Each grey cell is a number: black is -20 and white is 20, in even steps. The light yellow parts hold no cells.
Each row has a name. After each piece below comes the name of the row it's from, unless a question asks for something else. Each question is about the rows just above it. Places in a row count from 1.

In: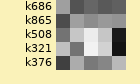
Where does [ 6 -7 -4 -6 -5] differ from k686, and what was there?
1, [5]
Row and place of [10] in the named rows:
k321, 1
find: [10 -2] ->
k321

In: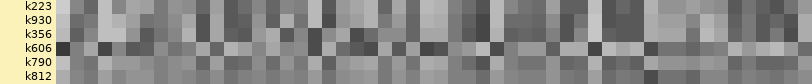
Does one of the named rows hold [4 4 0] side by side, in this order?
no
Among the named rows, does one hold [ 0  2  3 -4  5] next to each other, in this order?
yes
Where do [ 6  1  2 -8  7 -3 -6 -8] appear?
k606
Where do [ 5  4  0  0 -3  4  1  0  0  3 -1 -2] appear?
k812
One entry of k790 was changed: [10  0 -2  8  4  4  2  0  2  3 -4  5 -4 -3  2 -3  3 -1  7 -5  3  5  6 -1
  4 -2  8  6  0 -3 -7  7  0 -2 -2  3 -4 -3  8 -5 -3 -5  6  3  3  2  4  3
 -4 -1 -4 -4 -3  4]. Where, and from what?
27, [7]
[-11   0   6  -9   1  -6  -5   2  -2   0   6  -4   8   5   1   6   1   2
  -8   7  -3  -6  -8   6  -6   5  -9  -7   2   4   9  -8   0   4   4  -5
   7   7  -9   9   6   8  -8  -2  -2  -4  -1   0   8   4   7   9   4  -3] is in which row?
k606
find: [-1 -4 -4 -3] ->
k790

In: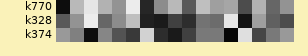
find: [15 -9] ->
k374
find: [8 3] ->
k770
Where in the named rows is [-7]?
k374, 5
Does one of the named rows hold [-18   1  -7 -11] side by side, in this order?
yes
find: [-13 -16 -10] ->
k374
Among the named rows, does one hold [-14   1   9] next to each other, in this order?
no
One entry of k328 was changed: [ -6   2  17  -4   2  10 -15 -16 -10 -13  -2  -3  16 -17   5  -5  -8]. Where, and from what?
2, [3]

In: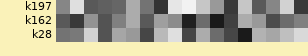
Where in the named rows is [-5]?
k197, 4
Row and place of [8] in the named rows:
k28, 15
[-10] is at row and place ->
k162, 13
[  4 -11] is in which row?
k197
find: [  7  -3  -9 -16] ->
k28
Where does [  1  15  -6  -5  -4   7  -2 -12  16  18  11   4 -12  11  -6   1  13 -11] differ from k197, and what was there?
13, [-11]

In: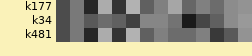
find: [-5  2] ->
k34
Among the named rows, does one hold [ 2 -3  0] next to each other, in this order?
no
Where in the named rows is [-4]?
k177, 10
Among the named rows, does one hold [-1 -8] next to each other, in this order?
no
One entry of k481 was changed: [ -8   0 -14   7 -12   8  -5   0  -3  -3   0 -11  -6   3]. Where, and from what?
2, [-1]
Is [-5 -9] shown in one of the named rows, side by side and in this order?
no

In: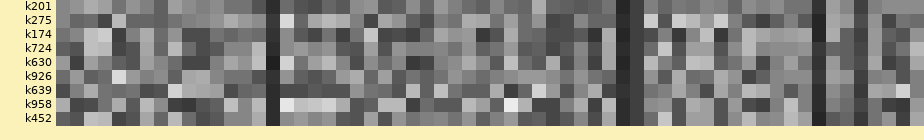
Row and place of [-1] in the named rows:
k201, 45
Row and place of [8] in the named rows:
k958, 34

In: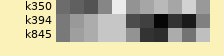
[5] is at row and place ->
k845, 2
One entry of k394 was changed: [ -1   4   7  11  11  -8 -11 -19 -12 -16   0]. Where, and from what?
7, [-10]
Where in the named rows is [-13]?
k845, 8
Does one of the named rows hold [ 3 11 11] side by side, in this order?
no
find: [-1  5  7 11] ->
k845

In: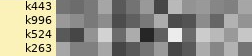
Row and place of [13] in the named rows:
k524, 4
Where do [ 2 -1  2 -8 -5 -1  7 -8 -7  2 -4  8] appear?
k996
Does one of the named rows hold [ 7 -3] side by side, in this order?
no
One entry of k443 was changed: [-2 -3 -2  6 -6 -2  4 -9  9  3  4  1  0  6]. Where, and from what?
3, [-1]
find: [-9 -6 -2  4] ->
k263

